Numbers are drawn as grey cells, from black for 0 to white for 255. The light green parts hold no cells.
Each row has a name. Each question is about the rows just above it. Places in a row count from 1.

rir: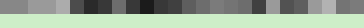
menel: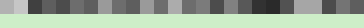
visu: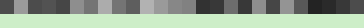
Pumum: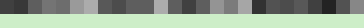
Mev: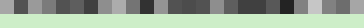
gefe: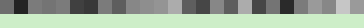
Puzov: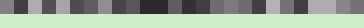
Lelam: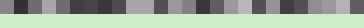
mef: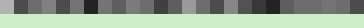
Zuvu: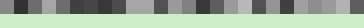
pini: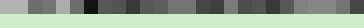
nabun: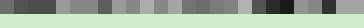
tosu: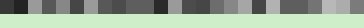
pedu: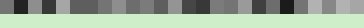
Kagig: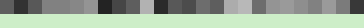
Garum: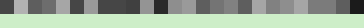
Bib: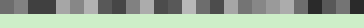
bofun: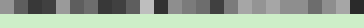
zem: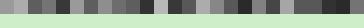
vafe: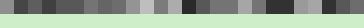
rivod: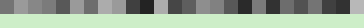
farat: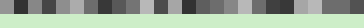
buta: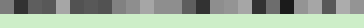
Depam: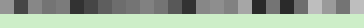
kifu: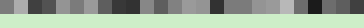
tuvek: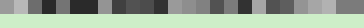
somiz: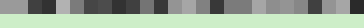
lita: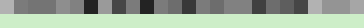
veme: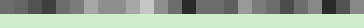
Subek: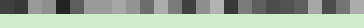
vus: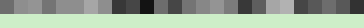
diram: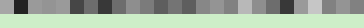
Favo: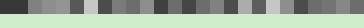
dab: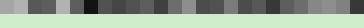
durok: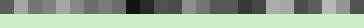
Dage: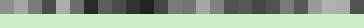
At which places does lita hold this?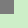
2 10 12 15
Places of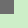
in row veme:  1 5 13 15 16 20 22
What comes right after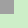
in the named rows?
[142]
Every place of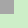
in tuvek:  19 23
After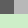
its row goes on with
[148  82]
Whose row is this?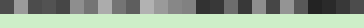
visu
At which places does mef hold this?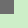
3 11 15 22 23 25

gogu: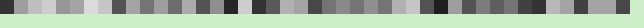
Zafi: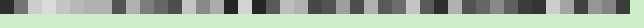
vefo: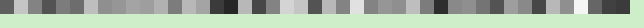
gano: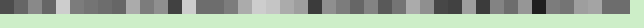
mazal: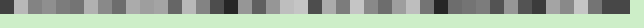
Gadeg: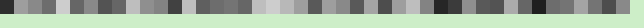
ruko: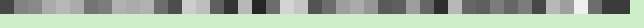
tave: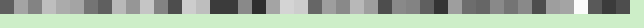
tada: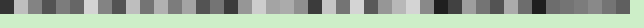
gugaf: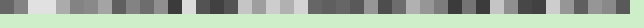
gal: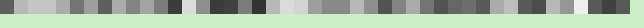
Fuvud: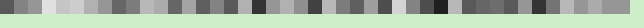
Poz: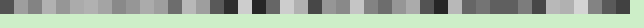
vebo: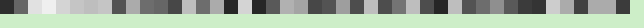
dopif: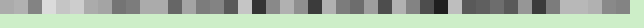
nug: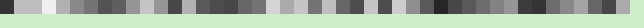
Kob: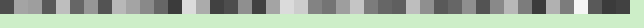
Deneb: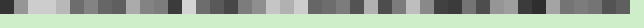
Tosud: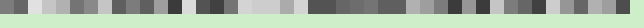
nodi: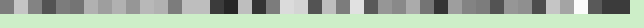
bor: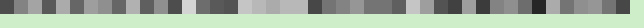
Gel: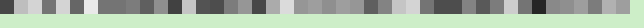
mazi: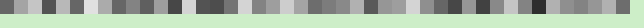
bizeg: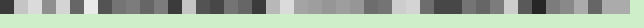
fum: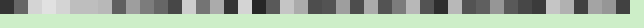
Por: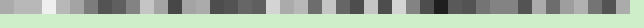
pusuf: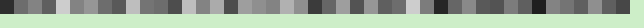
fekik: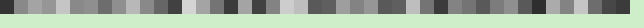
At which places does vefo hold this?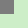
5 13 31
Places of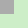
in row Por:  1 15 21 39 45
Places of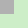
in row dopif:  2 21 24 29 43

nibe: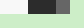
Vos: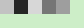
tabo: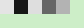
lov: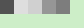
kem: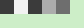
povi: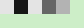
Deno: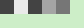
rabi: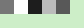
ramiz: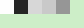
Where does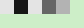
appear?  povi
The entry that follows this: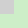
[150]
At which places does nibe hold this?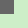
5
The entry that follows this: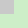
[150]
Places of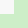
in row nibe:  1 2
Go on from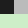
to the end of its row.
[88]

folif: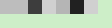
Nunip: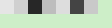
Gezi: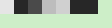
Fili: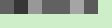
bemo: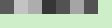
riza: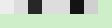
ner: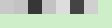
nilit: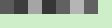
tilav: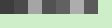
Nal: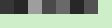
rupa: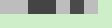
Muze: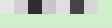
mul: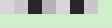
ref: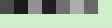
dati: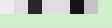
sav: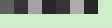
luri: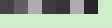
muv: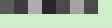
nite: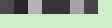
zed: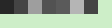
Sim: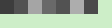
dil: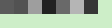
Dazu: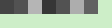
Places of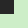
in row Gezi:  2 6 7
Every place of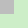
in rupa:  1 2 5 7
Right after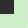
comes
[201]

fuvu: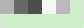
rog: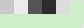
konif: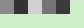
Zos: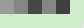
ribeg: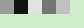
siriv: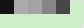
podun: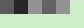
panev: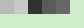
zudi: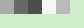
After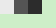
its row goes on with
[220]
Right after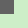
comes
[147]
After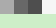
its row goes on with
[186]
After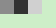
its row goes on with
[117  58]

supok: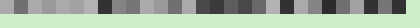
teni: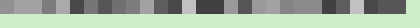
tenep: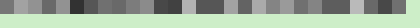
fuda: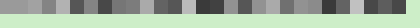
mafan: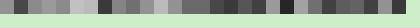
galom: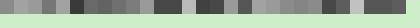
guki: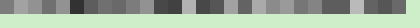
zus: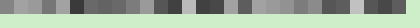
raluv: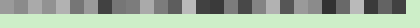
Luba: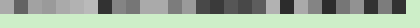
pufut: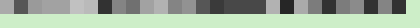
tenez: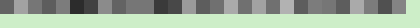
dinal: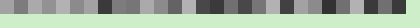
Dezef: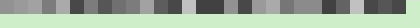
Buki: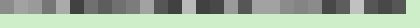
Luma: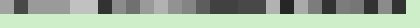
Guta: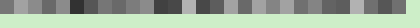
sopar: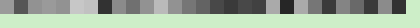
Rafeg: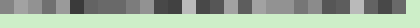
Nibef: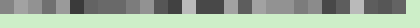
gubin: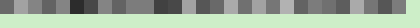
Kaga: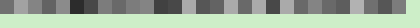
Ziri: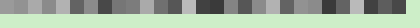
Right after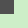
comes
[132]
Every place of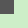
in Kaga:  15 28

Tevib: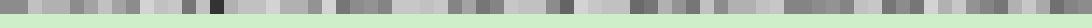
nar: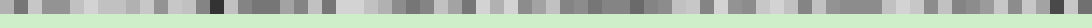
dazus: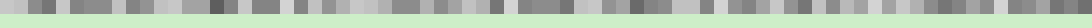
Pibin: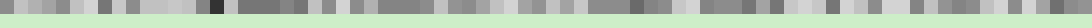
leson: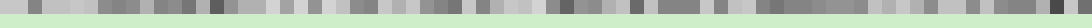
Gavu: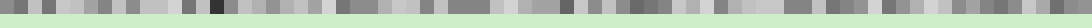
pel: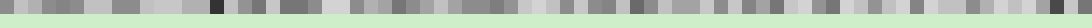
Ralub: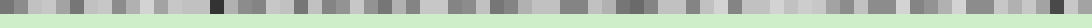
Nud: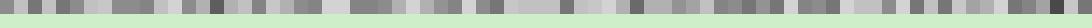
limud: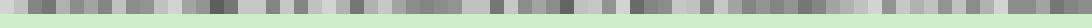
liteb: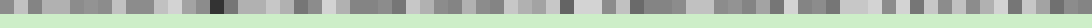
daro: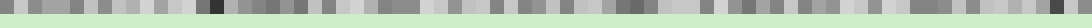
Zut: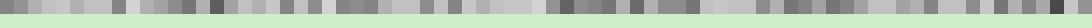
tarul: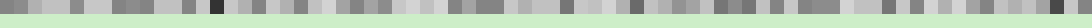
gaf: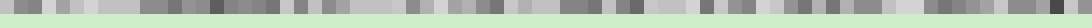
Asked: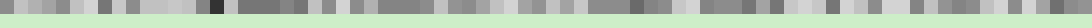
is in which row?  Pibin
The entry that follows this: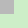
[163]
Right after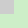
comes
[199]
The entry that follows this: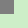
[147]
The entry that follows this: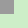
[199]

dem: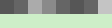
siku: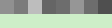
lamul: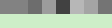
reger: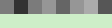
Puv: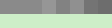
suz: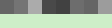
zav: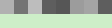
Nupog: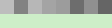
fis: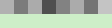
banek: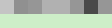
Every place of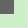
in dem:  2 5 7
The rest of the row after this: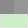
[130 144 116 109]
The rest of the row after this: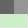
[171  86]
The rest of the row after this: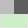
[ 86 156 164  94]
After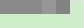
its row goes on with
[144 116 109]
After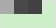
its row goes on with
[109 101 156]
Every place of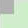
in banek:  4 5

